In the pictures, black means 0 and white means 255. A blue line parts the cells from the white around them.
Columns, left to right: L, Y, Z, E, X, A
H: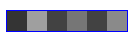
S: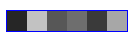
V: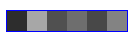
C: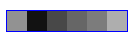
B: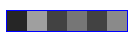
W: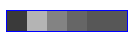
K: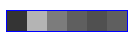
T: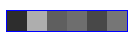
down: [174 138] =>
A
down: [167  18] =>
Y
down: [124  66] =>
X
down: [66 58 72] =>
X
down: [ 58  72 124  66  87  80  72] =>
X

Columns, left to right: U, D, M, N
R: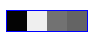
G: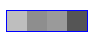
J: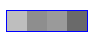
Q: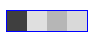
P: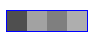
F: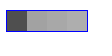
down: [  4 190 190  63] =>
U
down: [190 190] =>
U
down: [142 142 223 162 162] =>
D
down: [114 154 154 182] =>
M
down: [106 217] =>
N

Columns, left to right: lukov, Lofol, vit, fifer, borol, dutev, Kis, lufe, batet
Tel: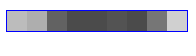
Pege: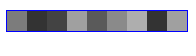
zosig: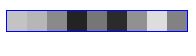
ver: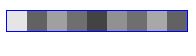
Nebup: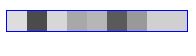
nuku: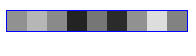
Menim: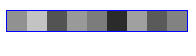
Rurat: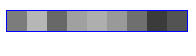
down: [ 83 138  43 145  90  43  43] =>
dutev
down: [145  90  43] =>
dutev
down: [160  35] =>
fifer
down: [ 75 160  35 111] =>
fifer
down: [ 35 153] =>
fifer
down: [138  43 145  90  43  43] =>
dutev
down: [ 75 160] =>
fifer

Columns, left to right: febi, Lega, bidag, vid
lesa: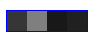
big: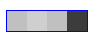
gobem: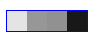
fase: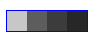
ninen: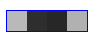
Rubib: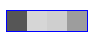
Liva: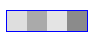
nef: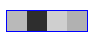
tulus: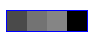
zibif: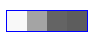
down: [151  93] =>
Lega
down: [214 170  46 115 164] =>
Lega

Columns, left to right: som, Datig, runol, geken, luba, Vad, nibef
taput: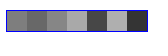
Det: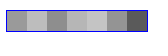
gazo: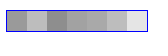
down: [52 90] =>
nibef
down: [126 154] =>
som

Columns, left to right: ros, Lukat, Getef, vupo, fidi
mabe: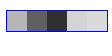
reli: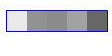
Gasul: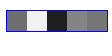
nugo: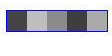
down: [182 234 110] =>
ros
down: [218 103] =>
fidi

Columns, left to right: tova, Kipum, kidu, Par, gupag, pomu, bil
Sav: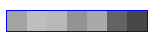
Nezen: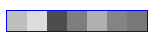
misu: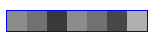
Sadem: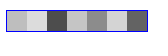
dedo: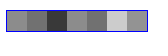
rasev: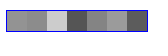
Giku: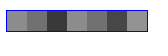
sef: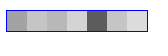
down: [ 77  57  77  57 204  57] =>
kidu
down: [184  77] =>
kidu
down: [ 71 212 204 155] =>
pomu
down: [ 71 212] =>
pomu
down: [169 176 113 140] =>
gupag
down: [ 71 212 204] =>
pomu

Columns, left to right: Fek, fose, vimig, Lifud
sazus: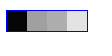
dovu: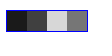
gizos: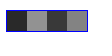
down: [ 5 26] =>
Fek
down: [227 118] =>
Lifud
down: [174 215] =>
vimig
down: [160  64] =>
fose

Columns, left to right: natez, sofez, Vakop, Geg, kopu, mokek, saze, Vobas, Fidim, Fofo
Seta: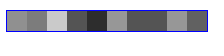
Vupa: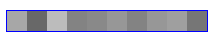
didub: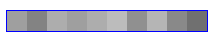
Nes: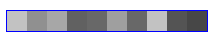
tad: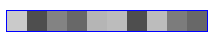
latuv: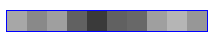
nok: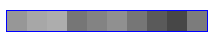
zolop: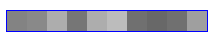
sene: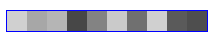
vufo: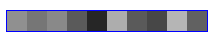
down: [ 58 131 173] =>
kopu
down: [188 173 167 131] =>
Vakop
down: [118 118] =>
Geg

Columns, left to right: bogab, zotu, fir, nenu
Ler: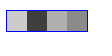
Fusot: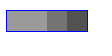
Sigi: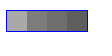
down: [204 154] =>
bogab
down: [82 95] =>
nenu
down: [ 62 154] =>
zotu

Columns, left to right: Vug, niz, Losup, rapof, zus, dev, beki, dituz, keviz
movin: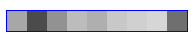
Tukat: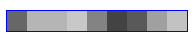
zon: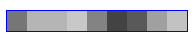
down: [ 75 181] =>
niz
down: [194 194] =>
keviz
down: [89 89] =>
beki
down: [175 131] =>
zus
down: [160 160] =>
dituz
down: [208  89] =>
beki
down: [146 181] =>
Losup

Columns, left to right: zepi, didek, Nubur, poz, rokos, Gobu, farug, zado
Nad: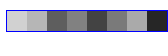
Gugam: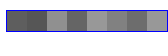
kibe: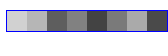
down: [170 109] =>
farug
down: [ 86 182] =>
didek
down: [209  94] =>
zepi
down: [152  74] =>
zado

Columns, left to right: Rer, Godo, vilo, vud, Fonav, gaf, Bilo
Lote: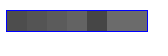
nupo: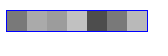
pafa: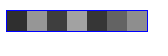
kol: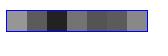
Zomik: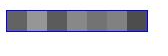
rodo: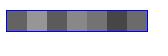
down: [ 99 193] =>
vud
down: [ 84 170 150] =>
Godo

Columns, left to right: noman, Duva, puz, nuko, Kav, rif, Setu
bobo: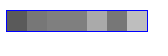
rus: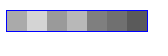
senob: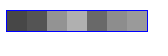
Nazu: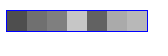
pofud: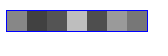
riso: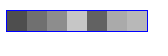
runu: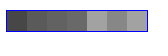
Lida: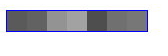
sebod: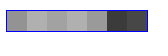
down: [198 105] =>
nuko
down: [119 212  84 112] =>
Duva
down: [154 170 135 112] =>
rif
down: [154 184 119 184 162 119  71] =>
Setu
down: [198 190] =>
nuko
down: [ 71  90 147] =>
noman

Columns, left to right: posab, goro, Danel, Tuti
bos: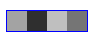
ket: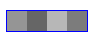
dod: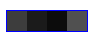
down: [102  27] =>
goro
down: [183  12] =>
Danel

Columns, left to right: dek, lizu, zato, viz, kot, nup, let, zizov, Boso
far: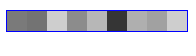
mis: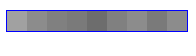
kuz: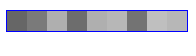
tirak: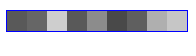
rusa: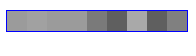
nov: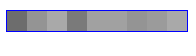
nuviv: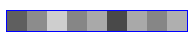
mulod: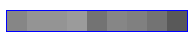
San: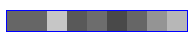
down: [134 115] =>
zizov
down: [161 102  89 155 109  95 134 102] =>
dek
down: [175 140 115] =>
let
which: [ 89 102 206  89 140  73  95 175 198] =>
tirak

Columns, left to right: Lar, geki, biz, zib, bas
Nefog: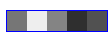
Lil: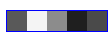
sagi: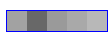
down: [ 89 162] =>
Lar
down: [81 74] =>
bas

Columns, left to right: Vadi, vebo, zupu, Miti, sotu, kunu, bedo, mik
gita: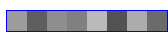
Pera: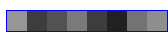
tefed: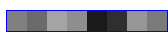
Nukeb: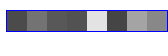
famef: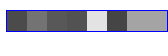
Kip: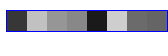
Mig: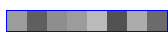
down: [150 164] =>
bedo
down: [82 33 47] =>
kunu
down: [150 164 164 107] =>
bedo
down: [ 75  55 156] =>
Vadi

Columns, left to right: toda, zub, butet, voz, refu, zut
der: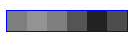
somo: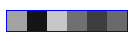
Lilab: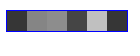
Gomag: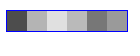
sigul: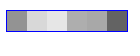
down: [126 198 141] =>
butet
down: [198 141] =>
butet
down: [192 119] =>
refu
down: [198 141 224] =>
butet
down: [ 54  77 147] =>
toda

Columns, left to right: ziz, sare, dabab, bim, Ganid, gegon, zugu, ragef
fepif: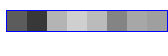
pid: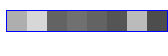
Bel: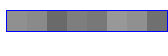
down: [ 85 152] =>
gegon
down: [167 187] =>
zugu
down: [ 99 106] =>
dabab
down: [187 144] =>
zugu

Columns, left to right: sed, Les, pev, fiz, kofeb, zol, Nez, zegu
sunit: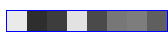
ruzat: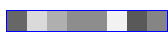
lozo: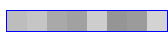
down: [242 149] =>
zol
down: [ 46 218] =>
Les
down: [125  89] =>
Nez
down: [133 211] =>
zegu

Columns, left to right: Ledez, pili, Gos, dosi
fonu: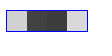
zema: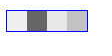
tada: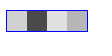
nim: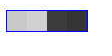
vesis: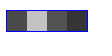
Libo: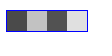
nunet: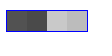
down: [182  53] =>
dosi
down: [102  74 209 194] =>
pili
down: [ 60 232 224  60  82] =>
Gos
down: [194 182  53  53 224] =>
dosi
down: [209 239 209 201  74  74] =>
Ledez
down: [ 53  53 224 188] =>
dosi
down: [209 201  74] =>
Ledez

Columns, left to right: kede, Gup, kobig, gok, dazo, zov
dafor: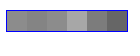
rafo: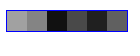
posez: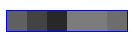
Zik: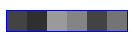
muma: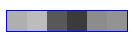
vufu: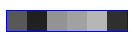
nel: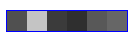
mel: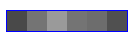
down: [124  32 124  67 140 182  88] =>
dazo
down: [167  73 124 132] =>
gok
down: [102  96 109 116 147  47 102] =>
zov
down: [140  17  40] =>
kobig
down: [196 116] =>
Gup
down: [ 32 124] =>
dazo

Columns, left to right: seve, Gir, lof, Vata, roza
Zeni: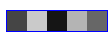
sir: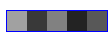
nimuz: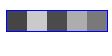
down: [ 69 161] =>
seve
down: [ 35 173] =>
Vata
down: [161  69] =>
seve

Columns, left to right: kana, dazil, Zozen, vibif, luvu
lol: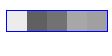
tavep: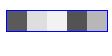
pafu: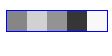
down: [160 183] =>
luvu
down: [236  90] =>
kana
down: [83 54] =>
vibif
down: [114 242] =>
Zozen
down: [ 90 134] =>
kana

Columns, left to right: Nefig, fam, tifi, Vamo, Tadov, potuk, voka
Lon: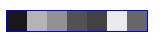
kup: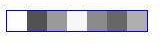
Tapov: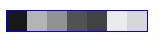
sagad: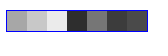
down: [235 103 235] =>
potuk
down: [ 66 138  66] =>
Tadov

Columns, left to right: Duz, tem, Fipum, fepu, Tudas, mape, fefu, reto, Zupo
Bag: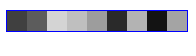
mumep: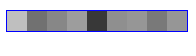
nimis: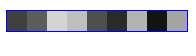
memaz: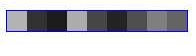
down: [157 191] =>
fepu
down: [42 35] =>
mape
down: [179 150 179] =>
fefu

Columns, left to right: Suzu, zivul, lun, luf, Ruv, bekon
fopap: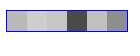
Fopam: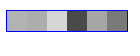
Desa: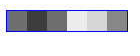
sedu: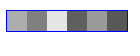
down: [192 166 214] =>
Ruv
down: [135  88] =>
bekon
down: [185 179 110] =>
Suzu
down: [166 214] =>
Ruv

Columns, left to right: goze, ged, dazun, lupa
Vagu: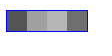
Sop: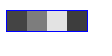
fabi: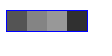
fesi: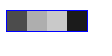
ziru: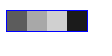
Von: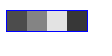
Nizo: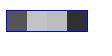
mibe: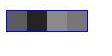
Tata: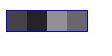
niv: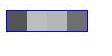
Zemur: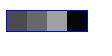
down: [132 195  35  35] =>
ged
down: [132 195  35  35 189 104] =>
ged
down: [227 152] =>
dazun
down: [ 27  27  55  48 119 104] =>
lupa
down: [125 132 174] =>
ged

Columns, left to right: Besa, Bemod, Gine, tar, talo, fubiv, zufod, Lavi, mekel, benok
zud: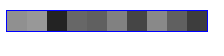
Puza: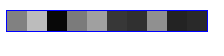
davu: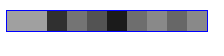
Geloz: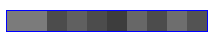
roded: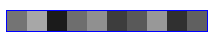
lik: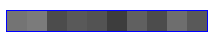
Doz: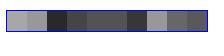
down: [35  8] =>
Gine
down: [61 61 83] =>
fubiv

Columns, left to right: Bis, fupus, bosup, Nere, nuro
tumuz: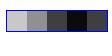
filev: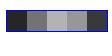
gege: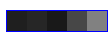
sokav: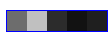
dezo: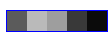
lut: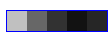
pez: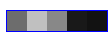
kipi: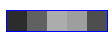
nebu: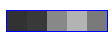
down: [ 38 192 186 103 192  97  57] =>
fupus
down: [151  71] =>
Nere
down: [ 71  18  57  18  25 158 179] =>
Nere
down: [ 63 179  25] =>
bosup
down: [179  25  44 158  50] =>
bosup

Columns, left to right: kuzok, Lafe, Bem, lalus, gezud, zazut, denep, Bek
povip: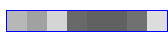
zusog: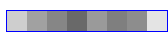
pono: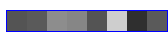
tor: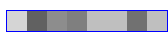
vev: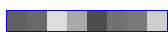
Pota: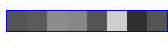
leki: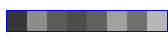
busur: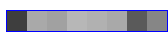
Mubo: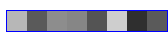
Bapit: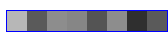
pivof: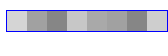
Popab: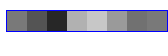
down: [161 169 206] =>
zazut
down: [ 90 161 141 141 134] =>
Bem
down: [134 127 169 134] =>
lalus
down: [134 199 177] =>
lalus
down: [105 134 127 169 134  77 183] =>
lalus
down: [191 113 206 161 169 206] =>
zazut
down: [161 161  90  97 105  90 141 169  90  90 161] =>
Lafe

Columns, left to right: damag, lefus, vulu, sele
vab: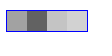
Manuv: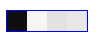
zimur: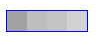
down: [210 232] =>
sele
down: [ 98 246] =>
lefus
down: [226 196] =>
vulu

